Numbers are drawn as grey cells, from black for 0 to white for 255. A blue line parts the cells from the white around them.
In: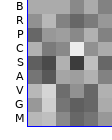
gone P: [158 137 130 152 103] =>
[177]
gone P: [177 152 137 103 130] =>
[158]
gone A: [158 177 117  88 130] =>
[165]
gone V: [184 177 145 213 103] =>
[109]

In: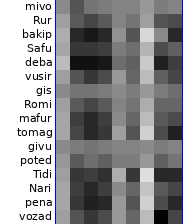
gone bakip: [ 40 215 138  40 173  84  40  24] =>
[145]
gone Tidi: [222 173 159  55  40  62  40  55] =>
[48]

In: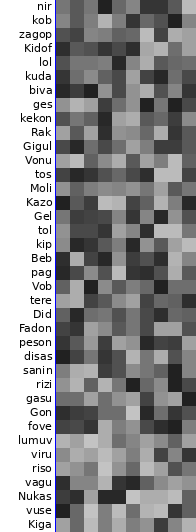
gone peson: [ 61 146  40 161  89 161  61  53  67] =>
[153]
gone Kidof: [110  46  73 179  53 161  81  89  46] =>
[167]

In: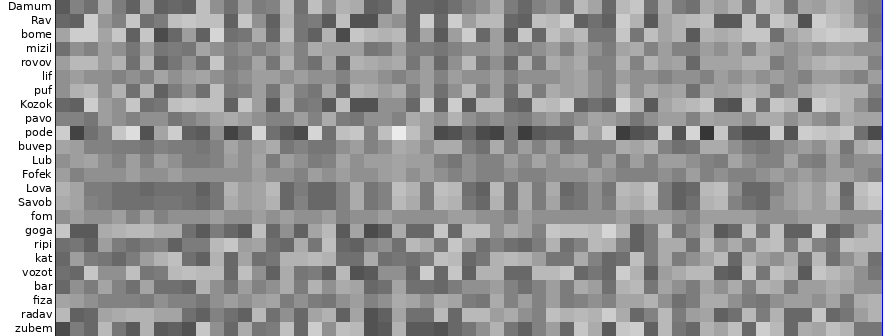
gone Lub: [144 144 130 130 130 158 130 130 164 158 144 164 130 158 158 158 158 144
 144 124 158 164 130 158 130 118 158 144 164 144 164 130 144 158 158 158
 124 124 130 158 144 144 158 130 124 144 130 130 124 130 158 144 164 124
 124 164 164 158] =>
[137]
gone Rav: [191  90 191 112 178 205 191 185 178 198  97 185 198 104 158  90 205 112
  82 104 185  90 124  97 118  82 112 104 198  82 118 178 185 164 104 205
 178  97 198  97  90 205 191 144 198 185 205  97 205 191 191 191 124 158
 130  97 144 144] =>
[150]

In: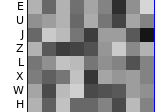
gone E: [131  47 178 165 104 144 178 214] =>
[112]
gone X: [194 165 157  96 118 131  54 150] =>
[125]
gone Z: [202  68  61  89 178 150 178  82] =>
[137]
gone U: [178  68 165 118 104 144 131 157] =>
[171]

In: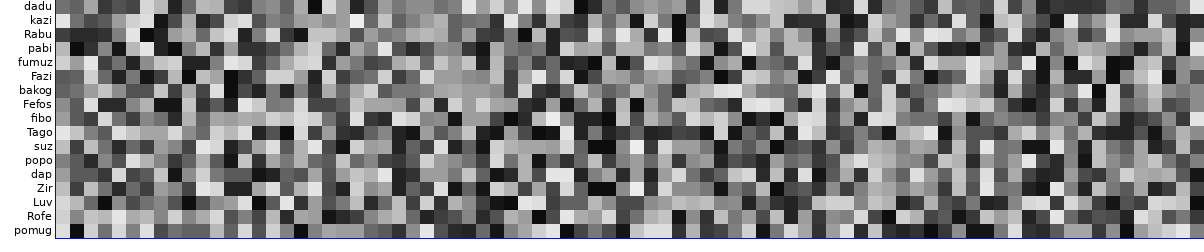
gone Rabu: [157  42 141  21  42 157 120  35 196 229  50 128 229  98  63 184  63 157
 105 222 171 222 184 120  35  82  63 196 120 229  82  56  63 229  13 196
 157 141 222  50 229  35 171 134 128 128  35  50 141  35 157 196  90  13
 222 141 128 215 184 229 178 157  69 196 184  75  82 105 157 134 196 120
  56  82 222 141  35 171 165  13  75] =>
[149]
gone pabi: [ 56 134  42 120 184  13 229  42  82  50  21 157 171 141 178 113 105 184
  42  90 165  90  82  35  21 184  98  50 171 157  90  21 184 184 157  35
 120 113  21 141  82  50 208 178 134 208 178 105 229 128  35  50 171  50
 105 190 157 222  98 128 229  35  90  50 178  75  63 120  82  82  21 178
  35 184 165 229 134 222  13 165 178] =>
[28]
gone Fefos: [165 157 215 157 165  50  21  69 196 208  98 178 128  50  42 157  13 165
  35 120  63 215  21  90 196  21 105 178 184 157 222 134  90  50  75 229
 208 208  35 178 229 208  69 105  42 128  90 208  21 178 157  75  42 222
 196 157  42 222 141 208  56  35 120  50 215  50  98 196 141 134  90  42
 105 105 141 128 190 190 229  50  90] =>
[202]

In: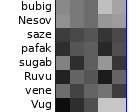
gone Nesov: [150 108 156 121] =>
[144]
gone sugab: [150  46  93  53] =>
[129]

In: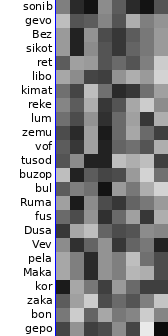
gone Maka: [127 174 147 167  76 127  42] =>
[182]
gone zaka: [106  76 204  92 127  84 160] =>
[196]

